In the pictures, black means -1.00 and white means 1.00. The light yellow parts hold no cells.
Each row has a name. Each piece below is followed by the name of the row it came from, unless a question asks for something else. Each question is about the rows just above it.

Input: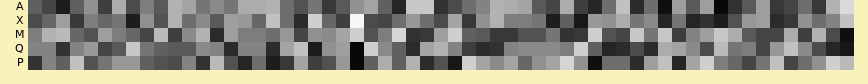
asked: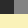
Q
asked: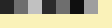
A

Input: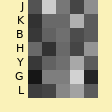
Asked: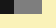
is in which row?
G
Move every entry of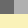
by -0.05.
[-0.23  0.33]
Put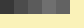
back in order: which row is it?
B
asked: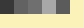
Y
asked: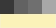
Y
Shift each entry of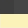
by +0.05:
[-0.46 -0.41]
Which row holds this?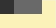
K

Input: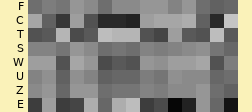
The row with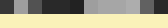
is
C
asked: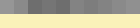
S
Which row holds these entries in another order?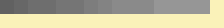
Z
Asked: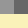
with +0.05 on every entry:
[ 0.23 -0.14]

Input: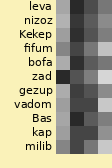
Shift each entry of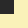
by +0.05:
[-0.63]
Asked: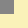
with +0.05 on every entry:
[0.09]
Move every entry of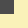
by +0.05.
[-0.35]
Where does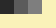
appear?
Bas
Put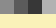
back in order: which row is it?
nizoz

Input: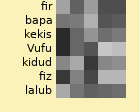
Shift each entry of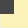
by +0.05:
[-0.39]
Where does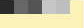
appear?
Vufu

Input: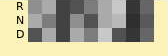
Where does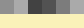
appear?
R
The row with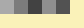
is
N
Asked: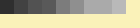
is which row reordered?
N
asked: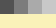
R
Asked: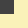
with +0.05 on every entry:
[-0.43]

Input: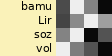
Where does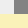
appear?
bamu
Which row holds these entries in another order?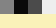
bamu
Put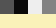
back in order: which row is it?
soz
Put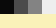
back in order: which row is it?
bamu
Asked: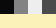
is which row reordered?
bamu

